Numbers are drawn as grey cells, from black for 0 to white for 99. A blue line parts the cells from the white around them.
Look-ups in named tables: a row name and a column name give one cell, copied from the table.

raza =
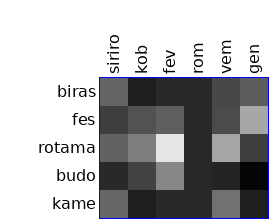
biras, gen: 36
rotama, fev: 89
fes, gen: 65
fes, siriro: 24
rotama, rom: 16
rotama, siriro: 38
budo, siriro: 16
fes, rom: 16
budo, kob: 26

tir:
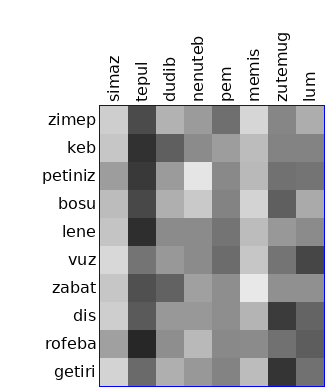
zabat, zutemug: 56
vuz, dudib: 59
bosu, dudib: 68
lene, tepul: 18
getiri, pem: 51
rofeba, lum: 36
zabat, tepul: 31

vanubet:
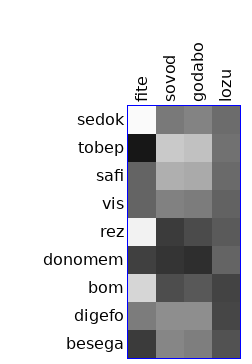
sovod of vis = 50
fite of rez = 94
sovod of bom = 30
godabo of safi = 66
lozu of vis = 38
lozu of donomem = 39
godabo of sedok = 51
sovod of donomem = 20
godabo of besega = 49
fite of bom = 83
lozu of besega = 32
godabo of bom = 34
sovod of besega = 52

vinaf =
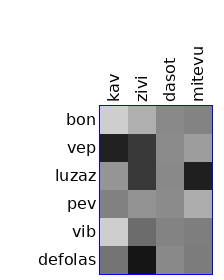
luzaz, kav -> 58
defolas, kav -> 45
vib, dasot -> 51
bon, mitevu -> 51
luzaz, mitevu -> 12
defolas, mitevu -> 48
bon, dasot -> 53
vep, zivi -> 22
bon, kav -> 80
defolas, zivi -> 8
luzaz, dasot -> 53
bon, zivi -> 68
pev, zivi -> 57
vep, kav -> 13
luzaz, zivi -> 22
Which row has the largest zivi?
bon

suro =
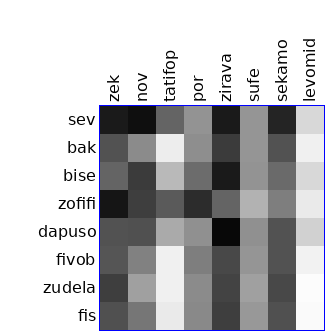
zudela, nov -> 62
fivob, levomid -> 94
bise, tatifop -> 72
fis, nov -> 46
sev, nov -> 6
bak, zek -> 32
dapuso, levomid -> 81
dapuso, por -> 56
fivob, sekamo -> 32
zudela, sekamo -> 28
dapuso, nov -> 31
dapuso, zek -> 32
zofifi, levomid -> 91
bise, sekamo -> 41
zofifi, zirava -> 39
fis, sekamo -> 31
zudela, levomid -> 98
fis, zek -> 31
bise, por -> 42
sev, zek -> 10

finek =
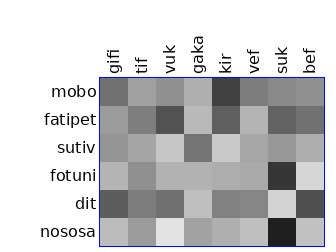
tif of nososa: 60
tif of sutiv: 64
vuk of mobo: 56
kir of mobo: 25
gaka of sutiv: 45
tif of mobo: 62
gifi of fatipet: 60
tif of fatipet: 49
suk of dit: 82
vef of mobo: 48
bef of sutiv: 67
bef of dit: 31
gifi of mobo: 44
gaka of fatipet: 72
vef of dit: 52
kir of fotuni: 67
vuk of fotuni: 69
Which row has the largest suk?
dit

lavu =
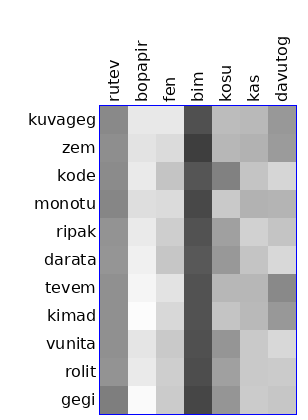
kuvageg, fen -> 90
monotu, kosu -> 78
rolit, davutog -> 79
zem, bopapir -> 88
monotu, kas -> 69
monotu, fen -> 85
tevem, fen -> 88

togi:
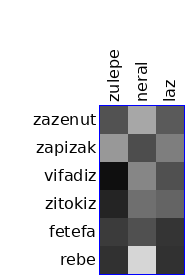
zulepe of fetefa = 23
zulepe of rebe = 19
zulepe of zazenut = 32
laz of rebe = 19
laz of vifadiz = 31
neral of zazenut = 65
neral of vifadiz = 52
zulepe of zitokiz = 14
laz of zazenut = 35
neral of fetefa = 31
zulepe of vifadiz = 6
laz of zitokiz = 39
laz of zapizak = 49
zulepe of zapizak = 59
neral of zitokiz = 43
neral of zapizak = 30
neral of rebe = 83
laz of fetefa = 20

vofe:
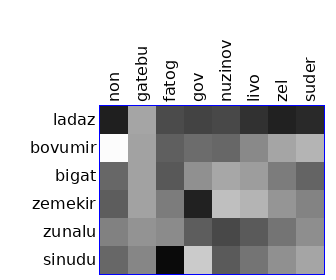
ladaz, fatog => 29
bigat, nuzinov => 65
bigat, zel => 48
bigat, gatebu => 63
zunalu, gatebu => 57
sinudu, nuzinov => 35
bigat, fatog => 34
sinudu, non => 40

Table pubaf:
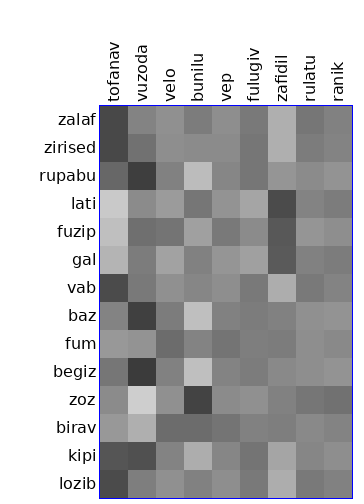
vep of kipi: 52
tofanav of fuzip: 74
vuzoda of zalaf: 51
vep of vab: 55
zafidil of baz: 50
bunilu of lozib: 50
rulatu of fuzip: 58
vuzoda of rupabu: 24
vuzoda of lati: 54
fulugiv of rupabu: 46
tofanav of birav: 59

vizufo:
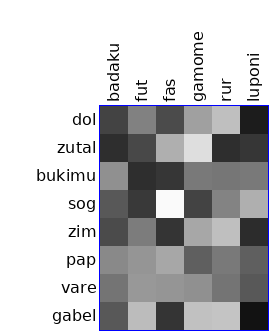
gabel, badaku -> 34
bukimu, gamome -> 47
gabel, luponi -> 7
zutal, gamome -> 86
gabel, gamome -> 75
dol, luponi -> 11
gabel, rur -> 76
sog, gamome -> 26
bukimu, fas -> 21
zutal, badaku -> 18
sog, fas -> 97
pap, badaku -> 53
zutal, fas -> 68
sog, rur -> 51
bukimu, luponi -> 47
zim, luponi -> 17
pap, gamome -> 37

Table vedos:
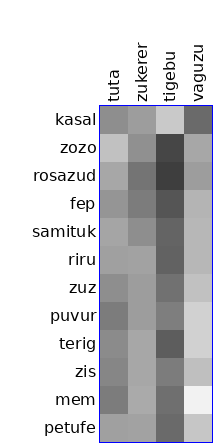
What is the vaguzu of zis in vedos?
74
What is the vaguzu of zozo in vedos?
65
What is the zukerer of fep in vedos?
48
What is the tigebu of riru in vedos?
38
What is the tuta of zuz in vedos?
55
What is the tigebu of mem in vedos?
43
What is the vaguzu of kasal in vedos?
41
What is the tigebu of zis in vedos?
48
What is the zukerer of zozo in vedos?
56
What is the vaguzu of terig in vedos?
81

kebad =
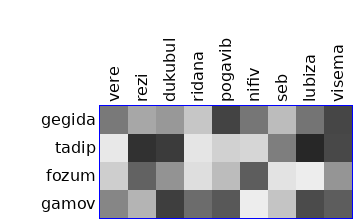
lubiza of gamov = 29
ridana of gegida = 77
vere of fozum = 80
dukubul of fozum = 57
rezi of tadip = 19
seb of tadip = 49
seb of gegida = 73

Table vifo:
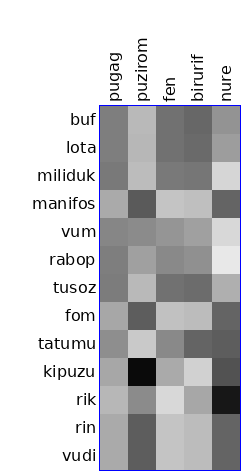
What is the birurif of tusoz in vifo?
42
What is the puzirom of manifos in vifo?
35
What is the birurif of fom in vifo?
73
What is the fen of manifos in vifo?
76
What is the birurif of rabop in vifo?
56
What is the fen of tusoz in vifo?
44
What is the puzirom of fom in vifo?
36
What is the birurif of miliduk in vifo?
46
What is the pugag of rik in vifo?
71
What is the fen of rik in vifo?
84
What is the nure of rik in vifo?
9
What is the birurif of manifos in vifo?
74

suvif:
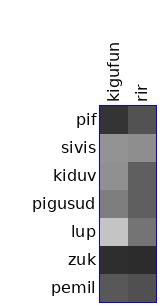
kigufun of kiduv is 56
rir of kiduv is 37
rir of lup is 45
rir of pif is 32
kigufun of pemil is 34
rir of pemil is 31
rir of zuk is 17
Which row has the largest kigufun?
lup

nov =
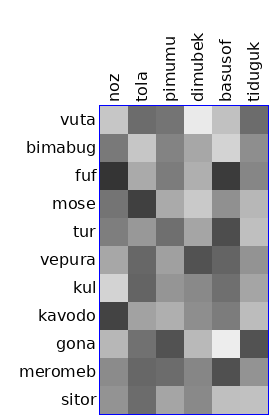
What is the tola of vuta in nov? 42
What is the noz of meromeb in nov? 54
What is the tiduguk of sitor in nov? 75
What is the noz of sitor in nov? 57
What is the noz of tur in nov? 49
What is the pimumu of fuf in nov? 48
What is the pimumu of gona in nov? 32
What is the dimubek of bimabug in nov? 65
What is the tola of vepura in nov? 40
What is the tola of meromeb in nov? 40
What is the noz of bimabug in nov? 47
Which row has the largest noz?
kul

